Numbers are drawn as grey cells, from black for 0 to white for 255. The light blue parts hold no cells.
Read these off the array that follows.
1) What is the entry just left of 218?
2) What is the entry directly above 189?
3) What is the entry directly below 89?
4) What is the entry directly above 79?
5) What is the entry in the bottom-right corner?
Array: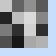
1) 189
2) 99
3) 134
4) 123
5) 178

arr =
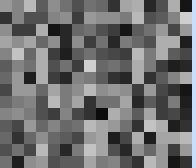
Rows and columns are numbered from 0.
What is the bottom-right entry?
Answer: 50
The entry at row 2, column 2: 61
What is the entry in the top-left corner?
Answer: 153
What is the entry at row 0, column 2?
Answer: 185
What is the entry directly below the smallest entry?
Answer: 165
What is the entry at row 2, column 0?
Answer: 142
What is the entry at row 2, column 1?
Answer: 61
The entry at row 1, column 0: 50
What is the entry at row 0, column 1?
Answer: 132
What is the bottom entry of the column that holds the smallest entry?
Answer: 123
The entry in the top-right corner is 21
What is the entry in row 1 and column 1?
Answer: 132
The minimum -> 12

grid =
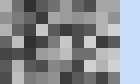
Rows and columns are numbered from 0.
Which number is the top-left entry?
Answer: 178
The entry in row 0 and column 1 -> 112
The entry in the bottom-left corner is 78
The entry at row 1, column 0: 146
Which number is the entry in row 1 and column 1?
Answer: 123
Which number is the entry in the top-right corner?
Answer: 166
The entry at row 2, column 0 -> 178
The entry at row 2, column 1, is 101
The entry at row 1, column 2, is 101
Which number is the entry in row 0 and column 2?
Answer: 49
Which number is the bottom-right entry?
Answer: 123

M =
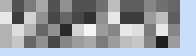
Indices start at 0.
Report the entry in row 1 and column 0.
232
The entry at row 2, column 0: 178
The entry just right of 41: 210
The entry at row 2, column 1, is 222
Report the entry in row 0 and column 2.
123
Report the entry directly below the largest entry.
168
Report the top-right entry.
102
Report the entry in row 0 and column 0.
178
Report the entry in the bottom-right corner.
156
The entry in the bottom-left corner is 178
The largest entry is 244
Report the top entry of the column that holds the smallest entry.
112
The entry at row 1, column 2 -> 210
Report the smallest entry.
31

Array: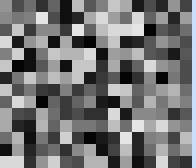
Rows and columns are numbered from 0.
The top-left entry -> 148
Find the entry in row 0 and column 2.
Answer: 110
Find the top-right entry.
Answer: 66
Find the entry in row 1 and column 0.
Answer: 137
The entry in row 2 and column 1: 198
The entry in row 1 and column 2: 128
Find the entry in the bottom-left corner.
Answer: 217
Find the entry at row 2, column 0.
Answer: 87
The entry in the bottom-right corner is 48
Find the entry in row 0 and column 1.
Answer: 76
